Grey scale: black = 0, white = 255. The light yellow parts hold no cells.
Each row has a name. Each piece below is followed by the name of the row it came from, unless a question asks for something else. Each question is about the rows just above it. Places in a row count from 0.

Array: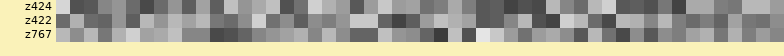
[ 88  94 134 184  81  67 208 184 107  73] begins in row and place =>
z422, 30
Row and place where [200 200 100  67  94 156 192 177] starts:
z422, 21
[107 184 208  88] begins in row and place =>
z424, 37
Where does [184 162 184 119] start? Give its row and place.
z422, 8
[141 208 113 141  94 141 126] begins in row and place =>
z422, 13

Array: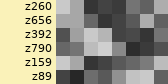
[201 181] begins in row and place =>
z392, 2
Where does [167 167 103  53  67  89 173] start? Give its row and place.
z656, 0
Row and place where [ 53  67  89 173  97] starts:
z656, 3
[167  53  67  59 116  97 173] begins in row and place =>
z260, 1
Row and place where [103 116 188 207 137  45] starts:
z790, 0
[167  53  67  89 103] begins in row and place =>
z159, 1

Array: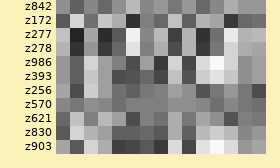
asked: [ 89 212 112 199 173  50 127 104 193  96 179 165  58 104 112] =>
z172
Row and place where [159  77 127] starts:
z621, 4
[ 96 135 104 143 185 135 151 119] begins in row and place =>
z842, 1
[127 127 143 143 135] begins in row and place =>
z570, 6

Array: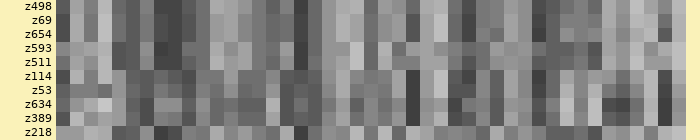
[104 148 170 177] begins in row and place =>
z498, 18
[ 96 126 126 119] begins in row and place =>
z69, 35
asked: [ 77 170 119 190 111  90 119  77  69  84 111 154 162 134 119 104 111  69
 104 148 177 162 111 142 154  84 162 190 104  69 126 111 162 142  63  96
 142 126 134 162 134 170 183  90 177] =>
z654
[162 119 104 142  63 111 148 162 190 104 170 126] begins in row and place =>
z511, 13
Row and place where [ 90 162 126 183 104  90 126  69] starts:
z498, 0
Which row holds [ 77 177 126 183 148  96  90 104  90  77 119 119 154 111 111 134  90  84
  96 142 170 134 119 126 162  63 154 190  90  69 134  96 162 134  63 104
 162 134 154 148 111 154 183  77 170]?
z114
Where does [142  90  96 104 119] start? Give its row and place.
z511, 33

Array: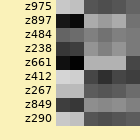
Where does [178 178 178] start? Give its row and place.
z661, 2
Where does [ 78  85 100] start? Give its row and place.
z975, 3

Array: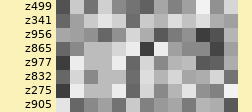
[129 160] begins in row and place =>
z499, 8
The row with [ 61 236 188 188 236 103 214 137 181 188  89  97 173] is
z977
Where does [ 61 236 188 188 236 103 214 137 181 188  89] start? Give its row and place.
z977, 0
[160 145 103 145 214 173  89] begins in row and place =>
z956, 1

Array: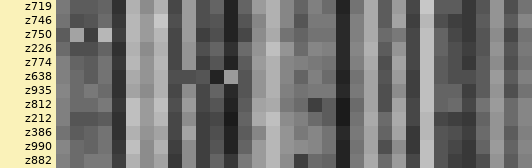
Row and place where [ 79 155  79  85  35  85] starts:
z746, 8
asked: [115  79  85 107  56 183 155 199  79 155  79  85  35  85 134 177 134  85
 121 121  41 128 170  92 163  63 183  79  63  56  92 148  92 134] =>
z746
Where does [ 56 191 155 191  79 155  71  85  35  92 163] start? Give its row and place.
z812, 4
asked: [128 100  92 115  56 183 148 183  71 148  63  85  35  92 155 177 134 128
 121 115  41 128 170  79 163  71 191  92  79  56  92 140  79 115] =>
z774
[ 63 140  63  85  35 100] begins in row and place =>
z990, 8

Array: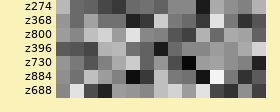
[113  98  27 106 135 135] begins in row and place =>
z396, 5
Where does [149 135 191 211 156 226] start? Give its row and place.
z688, 5
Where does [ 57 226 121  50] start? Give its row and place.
z368, 10

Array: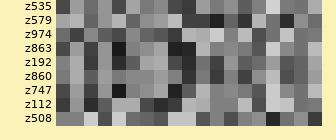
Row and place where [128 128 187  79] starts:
z112, 11
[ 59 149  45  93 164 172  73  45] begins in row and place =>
z192, 2

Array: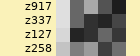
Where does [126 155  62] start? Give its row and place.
z258, 1
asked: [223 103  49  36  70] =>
z337
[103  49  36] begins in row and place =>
z337, 1
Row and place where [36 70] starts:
z337, 3
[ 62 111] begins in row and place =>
z258, 3

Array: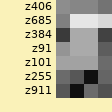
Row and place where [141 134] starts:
z406, 0
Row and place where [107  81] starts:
z911, 2
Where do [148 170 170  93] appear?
z91
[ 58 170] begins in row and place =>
z384, 0

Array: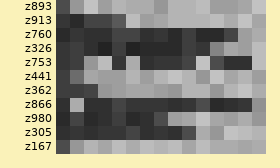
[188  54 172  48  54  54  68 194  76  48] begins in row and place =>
z753, 3
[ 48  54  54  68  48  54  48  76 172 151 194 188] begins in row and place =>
z305, 2
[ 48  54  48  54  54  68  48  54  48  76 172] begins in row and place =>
z305, 0
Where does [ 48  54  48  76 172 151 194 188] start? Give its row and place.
z305, 6

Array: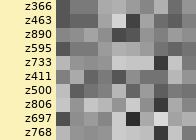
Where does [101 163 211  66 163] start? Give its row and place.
z463, 2
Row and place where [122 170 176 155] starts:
z366, 2
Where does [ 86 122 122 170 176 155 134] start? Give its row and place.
z366, 0
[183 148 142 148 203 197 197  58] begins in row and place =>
z733, 0

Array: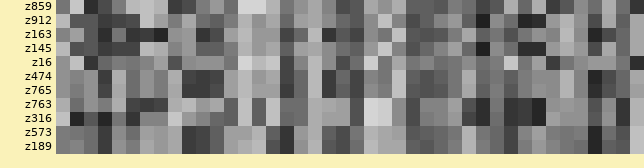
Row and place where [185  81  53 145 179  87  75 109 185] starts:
z189, 14
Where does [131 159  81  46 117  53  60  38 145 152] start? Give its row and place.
z763, 27
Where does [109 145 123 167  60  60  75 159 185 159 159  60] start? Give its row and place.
z765, 5
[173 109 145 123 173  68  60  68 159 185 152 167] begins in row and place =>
z474, 4
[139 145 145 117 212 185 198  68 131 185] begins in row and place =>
z16, 9
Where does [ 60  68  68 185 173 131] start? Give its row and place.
z145, 3

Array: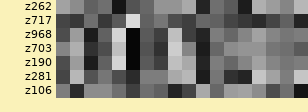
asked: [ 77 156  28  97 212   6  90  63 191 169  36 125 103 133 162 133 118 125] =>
z190
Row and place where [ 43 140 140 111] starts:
z106, 1
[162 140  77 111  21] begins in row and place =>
z106, 13
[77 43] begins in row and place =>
z281, 4
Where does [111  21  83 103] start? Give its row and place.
z262, 3

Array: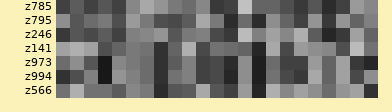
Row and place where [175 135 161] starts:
z566, 15
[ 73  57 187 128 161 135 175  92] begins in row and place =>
z246, 11
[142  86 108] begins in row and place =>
z795, 0
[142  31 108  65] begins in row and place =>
z973, 13
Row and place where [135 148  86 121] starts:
z246, 6
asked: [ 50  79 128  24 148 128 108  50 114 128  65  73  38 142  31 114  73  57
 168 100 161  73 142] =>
z994

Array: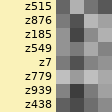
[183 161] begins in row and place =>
z876, 2
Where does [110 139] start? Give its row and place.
z438, 2

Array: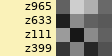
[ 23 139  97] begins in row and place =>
z111, 1
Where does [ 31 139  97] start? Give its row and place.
z633, 0

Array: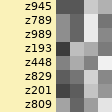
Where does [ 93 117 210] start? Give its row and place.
z829, 0
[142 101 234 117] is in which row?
z789
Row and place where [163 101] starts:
z809, 0

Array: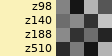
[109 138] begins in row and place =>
z140, 0
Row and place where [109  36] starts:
z188, 2
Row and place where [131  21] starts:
z98, 0
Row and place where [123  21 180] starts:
z510, 1
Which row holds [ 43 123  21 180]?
z510
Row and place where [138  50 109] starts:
z188, 0

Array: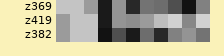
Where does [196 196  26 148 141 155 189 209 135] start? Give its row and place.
z419, 1
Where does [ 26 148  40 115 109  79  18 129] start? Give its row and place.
z369, 3
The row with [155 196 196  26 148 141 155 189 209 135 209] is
z419
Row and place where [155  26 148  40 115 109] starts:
z369, 2
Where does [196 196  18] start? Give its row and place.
z382, 1
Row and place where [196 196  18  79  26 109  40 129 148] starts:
z382, 1
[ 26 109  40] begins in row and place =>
z382, 5

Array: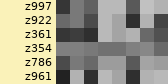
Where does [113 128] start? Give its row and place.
z354, 4
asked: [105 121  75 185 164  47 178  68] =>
z922
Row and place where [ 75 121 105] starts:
z786, 0
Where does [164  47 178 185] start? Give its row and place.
z961, 4
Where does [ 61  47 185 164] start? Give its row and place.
z361, 1

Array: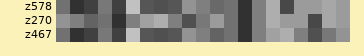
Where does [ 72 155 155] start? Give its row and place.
z578, 16
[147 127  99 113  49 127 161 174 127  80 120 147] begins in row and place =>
z467, 9

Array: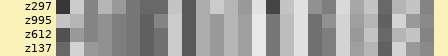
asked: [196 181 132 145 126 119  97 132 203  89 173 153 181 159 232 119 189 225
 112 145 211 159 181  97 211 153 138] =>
z995
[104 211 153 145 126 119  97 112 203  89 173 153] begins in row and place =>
z137, 0
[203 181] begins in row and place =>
z297, 11
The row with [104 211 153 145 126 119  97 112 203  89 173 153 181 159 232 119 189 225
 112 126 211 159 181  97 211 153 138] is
z137
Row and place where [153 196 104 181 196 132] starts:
z612, 21

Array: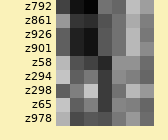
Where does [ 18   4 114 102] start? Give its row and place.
z792, 1
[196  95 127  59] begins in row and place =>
z65, 0
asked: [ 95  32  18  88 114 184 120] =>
z926
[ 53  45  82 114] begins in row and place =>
z861, 1
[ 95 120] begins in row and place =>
z294, 1

